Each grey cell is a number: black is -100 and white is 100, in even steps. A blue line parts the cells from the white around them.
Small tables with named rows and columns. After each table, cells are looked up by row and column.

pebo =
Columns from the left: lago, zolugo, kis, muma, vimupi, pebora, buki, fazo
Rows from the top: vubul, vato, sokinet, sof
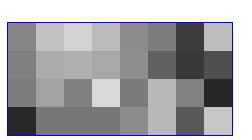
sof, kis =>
-7
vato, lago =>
0
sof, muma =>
-7
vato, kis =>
38
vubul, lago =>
4
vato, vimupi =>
11
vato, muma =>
31
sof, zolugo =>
-7
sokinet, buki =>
2
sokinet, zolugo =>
26
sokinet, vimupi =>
-4
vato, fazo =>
-38
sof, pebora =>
44
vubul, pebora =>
-3
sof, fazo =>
55
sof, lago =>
-69
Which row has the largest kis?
vubul

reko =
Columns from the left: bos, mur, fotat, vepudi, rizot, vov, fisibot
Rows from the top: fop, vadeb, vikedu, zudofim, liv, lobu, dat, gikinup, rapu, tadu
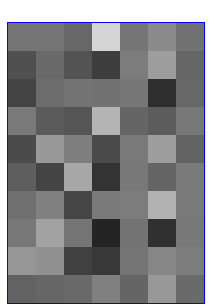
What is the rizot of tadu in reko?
-21
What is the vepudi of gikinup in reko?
-72
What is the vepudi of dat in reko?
-4
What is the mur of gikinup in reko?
27
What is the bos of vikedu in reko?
-47
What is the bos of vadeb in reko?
-37
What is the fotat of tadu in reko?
-18
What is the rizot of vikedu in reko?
-7
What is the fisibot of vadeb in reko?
-20

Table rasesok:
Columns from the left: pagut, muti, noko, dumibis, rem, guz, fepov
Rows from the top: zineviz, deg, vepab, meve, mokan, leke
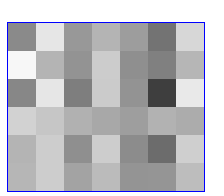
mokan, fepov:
62
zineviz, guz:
-10
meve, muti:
55
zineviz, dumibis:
41
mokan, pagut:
41
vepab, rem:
15
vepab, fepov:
83
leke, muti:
61
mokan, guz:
-15
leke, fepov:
48
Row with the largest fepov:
vepab

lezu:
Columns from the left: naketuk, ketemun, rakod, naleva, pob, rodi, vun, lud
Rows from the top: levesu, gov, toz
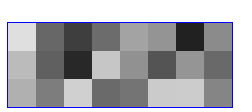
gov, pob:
14
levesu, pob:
28
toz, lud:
4
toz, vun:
60
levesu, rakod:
-51
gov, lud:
-18
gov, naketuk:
47
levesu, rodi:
16
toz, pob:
-9
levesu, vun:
-74
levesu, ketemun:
-19
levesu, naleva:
-15
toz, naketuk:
38
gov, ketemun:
-25
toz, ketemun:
-2
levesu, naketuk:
75
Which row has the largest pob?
levesu

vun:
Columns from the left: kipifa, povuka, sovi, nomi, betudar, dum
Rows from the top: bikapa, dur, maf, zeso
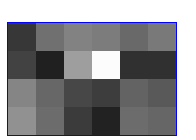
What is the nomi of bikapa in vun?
-3
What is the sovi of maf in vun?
-44
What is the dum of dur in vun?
-62
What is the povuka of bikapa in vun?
-12
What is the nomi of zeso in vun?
-73
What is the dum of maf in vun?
-30
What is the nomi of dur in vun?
98
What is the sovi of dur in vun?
24
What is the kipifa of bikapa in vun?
-57
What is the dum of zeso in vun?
-20
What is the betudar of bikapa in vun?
-18
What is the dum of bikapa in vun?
-5
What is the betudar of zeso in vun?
-15
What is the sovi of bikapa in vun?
2
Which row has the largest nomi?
dur

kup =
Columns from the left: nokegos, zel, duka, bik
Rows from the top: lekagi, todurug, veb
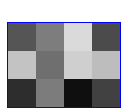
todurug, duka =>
62
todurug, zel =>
-13
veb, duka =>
-88
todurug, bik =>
48
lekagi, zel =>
-2
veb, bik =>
-49
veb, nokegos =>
-65
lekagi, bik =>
-41
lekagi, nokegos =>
-33
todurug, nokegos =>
53
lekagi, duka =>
71
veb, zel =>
-3

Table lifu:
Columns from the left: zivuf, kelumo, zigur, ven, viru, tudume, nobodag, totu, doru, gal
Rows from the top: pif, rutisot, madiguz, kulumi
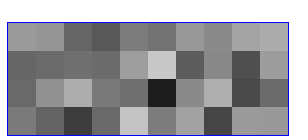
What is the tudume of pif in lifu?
-10
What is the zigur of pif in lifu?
-20
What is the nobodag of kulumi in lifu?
27
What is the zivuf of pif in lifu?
21
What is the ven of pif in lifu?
-31
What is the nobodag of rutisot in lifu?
-27
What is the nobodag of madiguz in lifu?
8
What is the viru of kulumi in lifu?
53
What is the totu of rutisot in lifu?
7
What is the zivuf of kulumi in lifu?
-4
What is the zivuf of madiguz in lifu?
-18
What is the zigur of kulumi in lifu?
-53
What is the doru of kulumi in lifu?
21
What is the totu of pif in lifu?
8
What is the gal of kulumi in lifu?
20

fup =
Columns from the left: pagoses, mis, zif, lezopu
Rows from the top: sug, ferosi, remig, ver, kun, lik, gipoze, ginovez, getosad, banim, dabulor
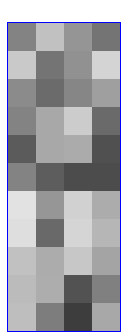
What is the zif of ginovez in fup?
67
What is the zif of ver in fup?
60
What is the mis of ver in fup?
32
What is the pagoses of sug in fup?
3
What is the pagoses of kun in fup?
-29
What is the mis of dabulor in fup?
-2
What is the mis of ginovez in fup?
-18
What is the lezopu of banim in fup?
0
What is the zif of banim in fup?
-36
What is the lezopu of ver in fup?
-17
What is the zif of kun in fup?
34
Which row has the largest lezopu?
ferosi

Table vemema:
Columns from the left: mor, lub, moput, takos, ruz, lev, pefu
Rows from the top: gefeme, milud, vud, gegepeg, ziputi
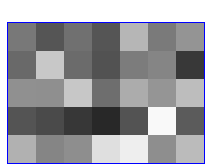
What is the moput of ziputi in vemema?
11
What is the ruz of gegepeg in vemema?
-35
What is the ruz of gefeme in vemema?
43
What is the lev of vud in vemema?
17
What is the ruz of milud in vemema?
-3
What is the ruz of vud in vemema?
35
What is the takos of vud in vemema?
-14
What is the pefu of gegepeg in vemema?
-29
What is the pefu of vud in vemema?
48
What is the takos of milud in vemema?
-36
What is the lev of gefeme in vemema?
-4
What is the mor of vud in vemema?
13
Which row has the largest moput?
vud

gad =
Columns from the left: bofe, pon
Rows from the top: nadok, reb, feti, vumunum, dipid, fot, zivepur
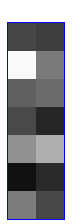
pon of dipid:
37
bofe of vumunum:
-43
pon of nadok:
-51
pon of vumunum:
-70
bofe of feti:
-25
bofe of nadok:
-46
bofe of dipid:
13
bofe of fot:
-87
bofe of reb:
95
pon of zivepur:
-44
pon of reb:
-4
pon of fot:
-67
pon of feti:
-15
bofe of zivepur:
-3

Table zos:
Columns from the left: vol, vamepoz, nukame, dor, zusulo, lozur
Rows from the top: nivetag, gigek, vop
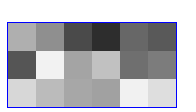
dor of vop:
26
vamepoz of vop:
47
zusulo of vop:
89
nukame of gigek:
29
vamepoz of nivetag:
12
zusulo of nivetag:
-19
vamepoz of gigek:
90
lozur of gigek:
-3
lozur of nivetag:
-30
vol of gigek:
-33
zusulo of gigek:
-13
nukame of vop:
31
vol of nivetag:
37
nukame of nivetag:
-42

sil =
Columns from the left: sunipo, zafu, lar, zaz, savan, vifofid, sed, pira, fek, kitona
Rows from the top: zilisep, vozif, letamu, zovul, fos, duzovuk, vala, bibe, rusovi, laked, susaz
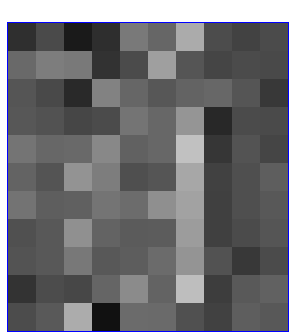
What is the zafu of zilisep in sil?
-42
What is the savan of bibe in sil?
-29
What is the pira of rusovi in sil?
-36
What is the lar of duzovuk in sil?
15
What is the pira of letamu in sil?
-19
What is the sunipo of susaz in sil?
-40
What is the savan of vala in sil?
-15
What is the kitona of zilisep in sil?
-41
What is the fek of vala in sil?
-38
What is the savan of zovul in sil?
-9
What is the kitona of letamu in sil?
-56
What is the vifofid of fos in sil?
-19
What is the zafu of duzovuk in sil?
-34
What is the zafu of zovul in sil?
-36
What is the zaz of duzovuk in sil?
-2
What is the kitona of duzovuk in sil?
-26
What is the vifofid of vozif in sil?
25

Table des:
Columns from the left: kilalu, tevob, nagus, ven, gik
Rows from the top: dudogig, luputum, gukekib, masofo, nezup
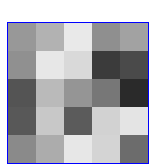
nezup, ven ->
66
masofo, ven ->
65
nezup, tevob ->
35
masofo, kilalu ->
-31
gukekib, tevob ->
46
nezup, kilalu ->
8
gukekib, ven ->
-7
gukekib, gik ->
-67
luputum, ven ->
-54
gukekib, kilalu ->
-34
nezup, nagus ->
81
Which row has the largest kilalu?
dudogig

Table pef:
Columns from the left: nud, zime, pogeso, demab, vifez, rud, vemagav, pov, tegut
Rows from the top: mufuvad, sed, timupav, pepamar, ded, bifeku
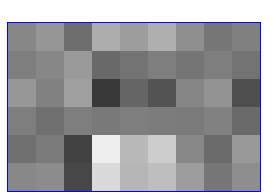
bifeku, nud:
7
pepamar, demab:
-5
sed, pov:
-1
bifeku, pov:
-7
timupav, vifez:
-21
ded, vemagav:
7
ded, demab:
87
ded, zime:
-4
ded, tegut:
20
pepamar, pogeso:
-1
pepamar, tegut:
-17
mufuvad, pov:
-7
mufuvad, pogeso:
-14
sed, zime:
6
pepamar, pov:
1
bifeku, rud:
49
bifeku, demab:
71
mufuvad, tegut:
0
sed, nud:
-1
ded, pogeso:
-48
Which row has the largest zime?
mufuvad

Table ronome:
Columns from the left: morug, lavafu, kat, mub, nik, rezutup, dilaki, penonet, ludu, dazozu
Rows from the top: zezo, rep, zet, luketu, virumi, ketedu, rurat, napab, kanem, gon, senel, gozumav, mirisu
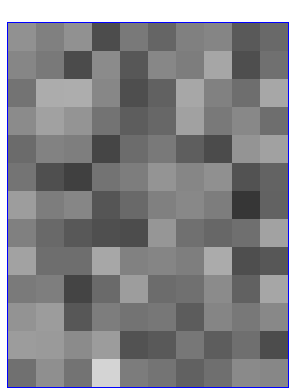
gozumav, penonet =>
-27
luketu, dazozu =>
-14
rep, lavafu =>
-5
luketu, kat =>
16
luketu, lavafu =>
26
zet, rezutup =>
-24
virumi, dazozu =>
26
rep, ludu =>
-39
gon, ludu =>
-24

